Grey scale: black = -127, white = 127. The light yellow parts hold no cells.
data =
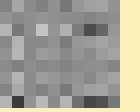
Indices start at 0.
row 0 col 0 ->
3
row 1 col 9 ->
13
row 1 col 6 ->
11
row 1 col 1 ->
10
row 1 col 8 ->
11
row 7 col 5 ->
-5
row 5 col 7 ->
14
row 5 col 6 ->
12
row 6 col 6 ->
20
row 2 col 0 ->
52
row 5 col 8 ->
15
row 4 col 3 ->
27
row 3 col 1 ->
51
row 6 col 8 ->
25
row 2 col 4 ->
21
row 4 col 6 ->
20
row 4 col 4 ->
23
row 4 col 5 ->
10
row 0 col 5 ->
-8
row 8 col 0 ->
52
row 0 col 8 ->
36
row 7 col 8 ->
36
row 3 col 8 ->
36
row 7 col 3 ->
2
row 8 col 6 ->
-14

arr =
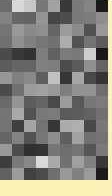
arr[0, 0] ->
-20
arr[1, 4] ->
-57
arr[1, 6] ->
-5
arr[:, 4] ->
[34, -57, -25, -14, -30, -2, 65, 24, -54, -4, -73, 14, -10, 41, -16]
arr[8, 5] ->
28
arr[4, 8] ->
-102
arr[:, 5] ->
[-71, -50, 28, 45, -4, -51, -73, -1, 28, -38, 43, -33, -17, -15, 24]
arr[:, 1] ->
[87, -25, 24, 16, -71, -26, 0, -15, 21, 41, -64, 3, -50, -5, 28]
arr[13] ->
[-66, -5, 7, 89, 41, -15, 31, 0, -71]
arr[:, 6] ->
[-5, -5, 12, -45, -6, -37, 38, 18, -38, -35, 47, 34, -11, 31, 1]
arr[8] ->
[-22, 21, -34, -27, -54, 28, -38, -8, -4]
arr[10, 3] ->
-13
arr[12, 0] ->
25
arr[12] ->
[25, -50, -79, -75, -10, -17, -11, -42, -5]
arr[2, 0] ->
-10
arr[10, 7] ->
-55
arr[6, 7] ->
-54
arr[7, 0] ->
-52
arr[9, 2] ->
-45
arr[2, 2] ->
9
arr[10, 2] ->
37
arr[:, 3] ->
[-7, 21, 15, -9, -1, 1, -32, 32, -27, -6, -13, -9, -75, 89, -51]
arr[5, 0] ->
-34
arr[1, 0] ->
2

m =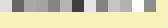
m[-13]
94
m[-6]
100
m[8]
2
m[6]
-65

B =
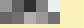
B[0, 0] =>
23
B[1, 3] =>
24
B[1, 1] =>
-15
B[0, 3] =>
1

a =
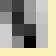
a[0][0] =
-29
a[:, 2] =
[28, 26, -76, -123]
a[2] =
[77, -66, -76, 62]
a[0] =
[-29, -66, 28, 80]

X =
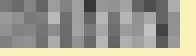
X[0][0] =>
-7
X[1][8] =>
54
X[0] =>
[-7, -20, 5, -27, 28, 2, 31, -73, 22, 16, 35, -27, -49, -28, 44]
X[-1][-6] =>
-25
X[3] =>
[0, 13, 16, -14, 43, -20, 17, -22, 54, -25, 46, 31, 53, -37, 25]
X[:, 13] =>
[-28, -26, -59, -37]
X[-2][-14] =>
1
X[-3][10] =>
53
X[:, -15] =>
[-7, 25, 17, 0]
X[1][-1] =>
17
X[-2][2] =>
5
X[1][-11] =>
57
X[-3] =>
[25, 16, -7, -1, 57, -16, 31, -28, 54, -10, 53, 17, 40, -26, 17]
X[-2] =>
[17, 1, 5, -11, 11, -18, 34, -5, 38, -17, 27, 19, 65, -59, 18]

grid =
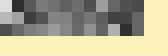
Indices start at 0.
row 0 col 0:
93
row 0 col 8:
29
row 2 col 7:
16
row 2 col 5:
5
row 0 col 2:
-38
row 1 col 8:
-33
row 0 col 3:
-4
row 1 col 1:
34
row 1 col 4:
4
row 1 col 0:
57

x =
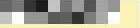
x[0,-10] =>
-25
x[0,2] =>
-75
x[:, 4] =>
[67, -39]
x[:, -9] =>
[-9, 124]
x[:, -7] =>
[-99, 19]

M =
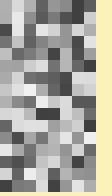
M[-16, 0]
48
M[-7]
[87, 92, 57, -63, -62, 89, 62, -19]
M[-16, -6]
48
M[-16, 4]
22
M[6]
[42, 84, -15, -23, -33, -54, 92, 91]
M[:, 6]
[-63, -63, 86, -54, -49, -25, 92, 64, -39, 62, 79, 20, 82, -60, 20, 99]
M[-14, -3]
21
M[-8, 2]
-14
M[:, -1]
[-34, 78, 47, 98, 30, -63, 91, 82, -39, -19, -65, 111, -22, 10, 16, 45]
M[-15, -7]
104
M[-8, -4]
71
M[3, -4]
29
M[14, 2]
109
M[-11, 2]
77
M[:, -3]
[10, -47, 21, 21, 55, 54, -54, -57, 91, 89, 58, 101, 20, 30, 52, 22]
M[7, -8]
70
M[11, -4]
55
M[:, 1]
[89, 104, 102, 66, -22, 34, 84, 96, 10, 92, 91, -51, 39, -48, -27, -6]
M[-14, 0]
-53
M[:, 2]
[48, 15, -21, -29, -4, 77, -15, 113, -14, 57, 96, 38, -12, -19, 109, -1]
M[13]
[-30, -48, -19, 67, 86, 30, -60, 10]
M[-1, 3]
92
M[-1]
[-62, -6, -1, 92, -61, 22, 99, 45]
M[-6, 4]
32

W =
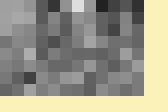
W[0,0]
32
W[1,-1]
-60
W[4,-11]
-1
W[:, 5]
[18, -30, -36, -23, -18, -23, 21, -12]
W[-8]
[32, 33, 19, -38, -74, 18, 94, 23, -94, -62, -43, -78]
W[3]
[-10, 8, 4, -30, -48, -23, -2, 36, 6, -16, -14, -26]
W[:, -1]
[-78, -60, -24, -26, -10, 27, -4, -4]
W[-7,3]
-37
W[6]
[-7, -31, -62, 10, -4, 21, 28, -31, -14, 8, 14, -4]
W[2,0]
31
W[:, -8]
[-74, 4, -4, -48, -3, -23, -4, 12]
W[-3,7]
22
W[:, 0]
[32, 33, 31, -10, 10, 0, -7, -26]
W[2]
[31, 15, 7, -22, -4, -36, 4, 23, -31, -59, 5, -24]
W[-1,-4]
11
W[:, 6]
[94, 20, 4, -2, -24, -9, 28, -16]
